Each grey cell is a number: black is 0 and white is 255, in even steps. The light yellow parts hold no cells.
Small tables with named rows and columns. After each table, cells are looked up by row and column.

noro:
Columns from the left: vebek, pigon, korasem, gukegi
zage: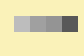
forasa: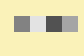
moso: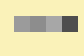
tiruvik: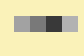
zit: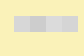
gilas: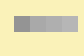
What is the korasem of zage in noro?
148
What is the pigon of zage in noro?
160
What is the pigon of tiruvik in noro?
121
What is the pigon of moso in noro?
141
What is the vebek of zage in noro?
189
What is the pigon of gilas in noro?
169
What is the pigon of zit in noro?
205
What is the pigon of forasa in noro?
227
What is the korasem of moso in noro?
167
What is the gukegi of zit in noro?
213
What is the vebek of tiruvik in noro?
162
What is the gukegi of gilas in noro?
182
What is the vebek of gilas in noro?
148
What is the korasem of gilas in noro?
175
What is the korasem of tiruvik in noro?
57
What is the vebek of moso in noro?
155

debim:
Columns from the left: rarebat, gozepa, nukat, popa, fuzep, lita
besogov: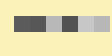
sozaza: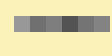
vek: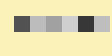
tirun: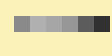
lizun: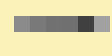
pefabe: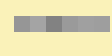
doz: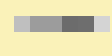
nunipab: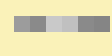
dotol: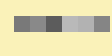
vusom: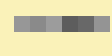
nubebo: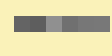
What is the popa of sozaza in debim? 83
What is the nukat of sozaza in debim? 126
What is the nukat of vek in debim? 161
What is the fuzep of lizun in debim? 64
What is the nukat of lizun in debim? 113
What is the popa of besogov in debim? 82
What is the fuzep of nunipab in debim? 138
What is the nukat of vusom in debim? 156
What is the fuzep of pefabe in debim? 160
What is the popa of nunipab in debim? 192
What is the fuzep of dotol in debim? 178
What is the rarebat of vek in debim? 82

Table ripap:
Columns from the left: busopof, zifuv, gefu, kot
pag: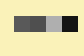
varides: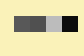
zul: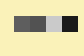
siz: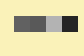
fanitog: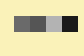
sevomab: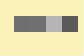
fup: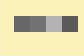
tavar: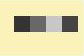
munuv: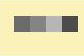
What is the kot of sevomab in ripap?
90
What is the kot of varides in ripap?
12
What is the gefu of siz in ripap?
179
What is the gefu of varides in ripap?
188
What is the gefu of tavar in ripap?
199
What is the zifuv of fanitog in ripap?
85
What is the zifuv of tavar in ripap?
104
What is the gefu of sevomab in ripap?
181
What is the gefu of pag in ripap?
175
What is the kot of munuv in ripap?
76
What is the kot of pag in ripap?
20
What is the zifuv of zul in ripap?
82
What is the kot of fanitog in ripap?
26
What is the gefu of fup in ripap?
179
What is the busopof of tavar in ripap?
52
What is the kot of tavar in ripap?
68
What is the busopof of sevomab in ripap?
111

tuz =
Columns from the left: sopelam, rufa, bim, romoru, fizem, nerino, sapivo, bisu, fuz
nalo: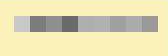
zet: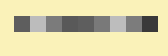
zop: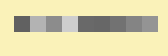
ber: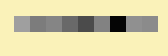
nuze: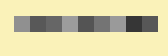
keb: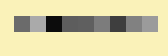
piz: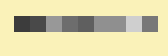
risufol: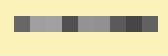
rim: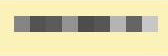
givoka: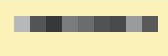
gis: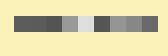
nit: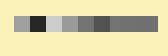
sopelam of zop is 97
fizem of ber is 75
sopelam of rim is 133
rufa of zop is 179
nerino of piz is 144
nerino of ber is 130
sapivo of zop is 114
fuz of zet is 57
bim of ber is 133
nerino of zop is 103
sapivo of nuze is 154
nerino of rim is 86

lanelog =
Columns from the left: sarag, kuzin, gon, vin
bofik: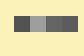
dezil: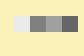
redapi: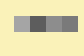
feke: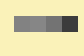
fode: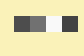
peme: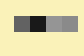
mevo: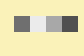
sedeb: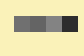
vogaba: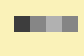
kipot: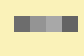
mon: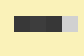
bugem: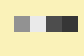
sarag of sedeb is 112
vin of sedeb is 45
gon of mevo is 168
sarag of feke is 130
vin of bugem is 54
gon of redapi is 141
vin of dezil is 102
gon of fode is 249
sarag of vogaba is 61
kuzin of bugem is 234
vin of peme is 138
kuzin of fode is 113
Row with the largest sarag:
dezil

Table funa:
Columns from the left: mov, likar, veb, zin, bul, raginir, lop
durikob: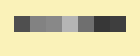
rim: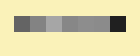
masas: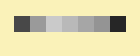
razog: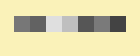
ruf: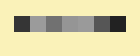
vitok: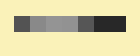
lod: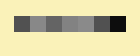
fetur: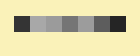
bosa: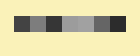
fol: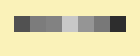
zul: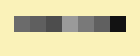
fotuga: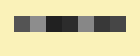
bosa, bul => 161
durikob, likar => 130
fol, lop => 45
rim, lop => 32
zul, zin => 154
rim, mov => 100
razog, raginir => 122
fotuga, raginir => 56
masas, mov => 72
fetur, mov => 52
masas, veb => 202
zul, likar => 95
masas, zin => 185
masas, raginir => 148
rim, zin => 135
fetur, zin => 117
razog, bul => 86
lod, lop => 13
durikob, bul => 111

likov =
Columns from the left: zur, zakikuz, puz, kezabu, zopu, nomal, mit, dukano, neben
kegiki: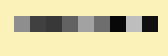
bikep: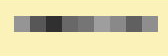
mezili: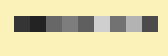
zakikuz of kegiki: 64
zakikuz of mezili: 35
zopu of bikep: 117
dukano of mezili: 179
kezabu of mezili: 125
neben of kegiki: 16
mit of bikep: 137
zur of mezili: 53
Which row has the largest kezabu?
mezili

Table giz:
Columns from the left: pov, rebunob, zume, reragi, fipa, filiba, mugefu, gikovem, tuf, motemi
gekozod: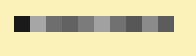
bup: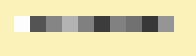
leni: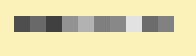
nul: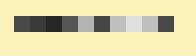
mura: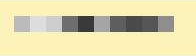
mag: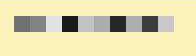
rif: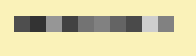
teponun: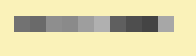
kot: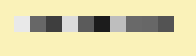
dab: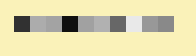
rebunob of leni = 105
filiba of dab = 177
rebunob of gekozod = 166
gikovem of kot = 105
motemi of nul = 72
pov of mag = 113
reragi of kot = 220
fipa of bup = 128
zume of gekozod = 110
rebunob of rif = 51
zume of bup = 133
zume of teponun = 142
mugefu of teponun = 95
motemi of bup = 149
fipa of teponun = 158
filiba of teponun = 176
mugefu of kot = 190
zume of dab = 163

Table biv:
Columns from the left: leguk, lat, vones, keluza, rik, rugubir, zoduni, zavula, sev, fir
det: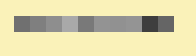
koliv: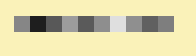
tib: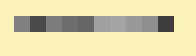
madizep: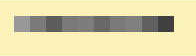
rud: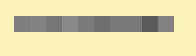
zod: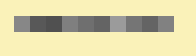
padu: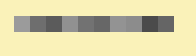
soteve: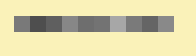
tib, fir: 61
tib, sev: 143
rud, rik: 123
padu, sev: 75
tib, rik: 102
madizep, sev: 96
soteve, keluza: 135
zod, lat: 88
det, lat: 127
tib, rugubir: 160
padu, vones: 91
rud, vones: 118
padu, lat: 110
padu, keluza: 145
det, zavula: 148
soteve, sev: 101

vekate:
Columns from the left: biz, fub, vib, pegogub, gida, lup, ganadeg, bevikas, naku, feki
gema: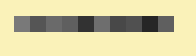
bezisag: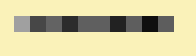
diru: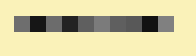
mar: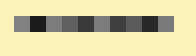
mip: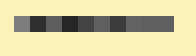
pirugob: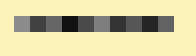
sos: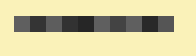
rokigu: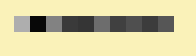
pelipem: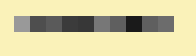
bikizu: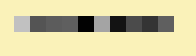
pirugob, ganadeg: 52
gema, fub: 85
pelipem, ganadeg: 95
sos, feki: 85
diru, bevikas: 88
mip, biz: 125
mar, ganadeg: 63
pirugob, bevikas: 86
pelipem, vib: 90
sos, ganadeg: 67
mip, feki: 95
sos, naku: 41
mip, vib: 94
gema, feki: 95
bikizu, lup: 164
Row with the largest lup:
bikizu

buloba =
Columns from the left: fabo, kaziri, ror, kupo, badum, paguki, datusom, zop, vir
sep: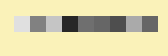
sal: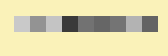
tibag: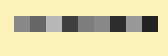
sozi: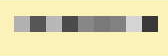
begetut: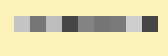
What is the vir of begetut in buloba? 69
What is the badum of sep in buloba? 111
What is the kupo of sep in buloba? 39
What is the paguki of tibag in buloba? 136
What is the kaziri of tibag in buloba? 102
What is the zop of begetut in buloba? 206
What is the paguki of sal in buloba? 102
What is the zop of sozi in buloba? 212
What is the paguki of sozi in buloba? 121
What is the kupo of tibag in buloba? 63
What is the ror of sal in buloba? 196
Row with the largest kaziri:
sal

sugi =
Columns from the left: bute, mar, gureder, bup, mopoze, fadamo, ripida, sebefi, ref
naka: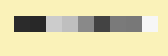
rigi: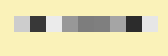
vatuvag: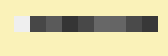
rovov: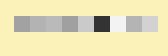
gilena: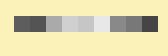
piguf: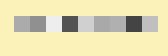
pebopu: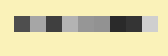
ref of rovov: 210
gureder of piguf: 238
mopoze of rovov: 202
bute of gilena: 93
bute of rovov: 162
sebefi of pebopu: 52
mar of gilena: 84
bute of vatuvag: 239
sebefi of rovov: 180
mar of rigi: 56
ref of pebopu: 207
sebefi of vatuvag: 74
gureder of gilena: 170
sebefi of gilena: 120
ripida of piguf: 176
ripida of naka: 122
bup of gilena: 208
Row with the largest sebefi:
rovov

